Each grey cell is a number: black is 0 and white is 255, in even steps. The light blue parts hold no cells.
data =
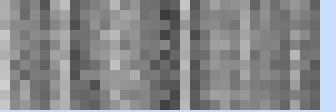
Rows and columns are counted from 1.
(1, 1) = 173
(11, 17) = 66
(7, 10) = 112
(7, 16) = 88
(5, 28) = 131
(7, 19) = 186
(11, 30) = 161
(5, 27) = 130
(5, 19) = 175
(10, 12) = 175
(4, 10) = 126
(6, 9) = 108
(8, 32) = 104
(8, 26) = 127
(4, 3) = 121
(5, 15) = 125
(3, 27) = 138
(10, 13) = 133
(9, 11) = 145
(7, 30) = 141
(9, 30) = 157
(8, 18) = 112
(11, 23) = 154
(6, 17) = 74
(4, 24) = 134
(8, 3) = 101
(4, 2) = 142
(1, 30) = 151
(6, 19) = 170
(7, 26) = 127
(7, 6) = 147
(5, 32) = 110
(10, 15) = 134
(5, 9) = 115
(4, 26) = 141
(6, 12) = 173

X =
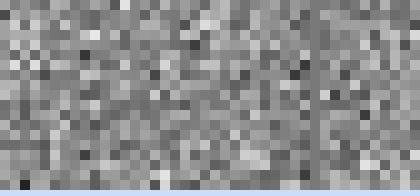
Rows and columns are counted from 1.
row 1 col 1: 167
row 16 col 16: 175
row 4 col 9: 194
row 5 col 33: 107
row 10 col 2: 160
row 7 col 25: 155
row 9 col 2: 181
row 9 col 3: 128
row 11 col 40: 130
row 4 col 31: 114
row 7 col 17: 213
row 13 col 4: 108
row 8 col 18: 174
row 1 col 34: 131
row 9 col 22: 136
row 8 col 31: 107
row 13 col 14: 138
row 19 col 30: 198
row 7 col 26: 139
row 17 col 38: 202
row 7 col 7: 179
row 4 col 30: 154
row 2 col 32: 121
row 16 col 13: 126
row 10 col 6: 135
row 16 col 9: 63
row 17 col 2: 136
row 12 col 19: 173
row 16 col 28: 101
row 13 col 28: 92
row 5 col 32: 121
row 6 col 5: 166
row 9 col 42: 143
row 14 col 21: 130
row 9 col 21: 161
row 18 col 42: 117
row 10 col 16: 202
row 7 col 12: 110
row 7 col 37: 170

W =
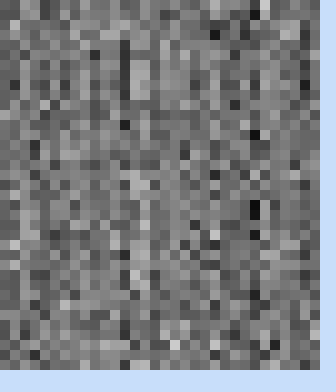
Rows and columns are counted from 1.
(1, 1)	94
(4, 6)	120
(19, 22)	155
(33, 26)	130
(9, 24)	79
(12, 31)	134
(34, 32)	182
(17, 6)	68
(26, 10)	81
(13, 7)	85
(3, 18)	145
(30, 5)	92
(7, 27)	127
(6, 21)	135
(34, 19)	148
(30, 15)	149
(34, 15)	107
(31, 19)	76
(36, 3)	102
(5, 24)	88
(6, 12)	118
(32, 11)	81
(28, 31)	57
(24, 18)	139
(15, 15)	136
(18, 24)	113
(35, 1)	109
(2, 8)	92
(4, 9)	105
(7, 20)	105
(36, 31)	103
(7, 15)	157
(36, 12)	138
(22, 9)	136
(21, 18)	132
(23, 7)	91
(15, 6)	112
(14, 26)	17
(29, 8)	118
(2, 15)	141

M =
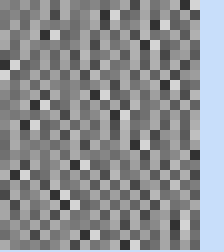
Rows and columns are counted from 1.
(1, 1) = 139
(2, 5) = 166
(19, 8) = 125
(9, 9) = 109
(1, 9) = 120
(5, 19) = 166
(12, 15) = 112
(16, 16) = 172
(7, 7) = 159
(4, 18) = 169
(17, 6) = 137
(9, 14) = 116
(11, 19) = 176
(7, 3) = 95
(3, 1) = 117
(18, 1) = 177
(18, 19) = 175
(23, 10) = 109
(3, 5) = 130
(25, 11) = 137
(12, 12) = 49
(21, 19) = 125
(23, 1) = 124
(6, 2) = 112
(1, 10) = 134
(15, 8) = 166
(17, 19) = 113
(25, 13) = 49
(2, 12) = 212
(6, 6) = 99
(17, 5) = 116
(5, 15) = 49
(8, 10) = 183
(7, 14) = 169
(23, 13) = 72
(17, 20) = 125
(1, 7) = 170
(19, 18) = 191
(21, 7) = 49
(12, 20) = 167

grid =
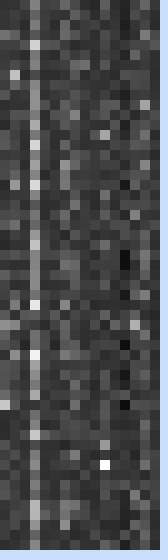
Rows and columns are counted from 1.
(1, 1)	50
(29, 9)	61
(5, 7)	60
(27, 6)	48
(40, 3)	62
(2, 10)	45
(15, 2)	70
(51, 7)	120
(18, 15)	79
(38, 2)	75
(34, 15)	109
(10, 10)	51
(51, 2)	61
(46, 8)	121
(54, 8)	42
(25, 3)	50
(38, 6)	48
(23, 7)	85
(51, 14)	84
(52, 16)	45
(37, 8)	59
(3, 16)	43
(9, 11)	50
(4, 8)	81
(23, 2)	109
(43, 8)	76
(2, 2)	62
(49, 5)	61
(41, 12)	50
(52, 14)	42
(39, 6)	53
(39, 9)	56
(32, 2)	49
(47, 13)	56
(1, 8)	73
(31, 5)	58
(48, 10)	47
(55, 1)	46
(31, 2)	122

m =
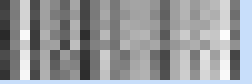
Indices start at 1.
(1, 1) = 61
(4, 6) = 126
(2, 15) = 165
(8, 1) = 51
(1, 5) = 161
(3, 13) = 171
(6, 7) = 156
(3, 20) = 165
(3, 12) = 119
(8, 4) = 72
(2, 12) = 124
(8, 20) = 145
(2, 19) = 180
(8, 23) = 249
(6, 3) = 231
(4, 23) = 252
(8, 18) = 173
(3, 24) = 133
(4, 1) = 41
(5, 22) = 196
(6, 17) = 72
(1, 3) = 211
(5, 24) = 145
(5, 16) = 167
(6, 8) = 114
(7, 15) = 177
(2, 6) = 123
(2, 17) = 97
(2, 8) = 152
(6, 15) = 172
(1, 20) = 155
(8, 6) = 110
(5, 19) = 166
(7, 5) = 174
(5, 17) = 118
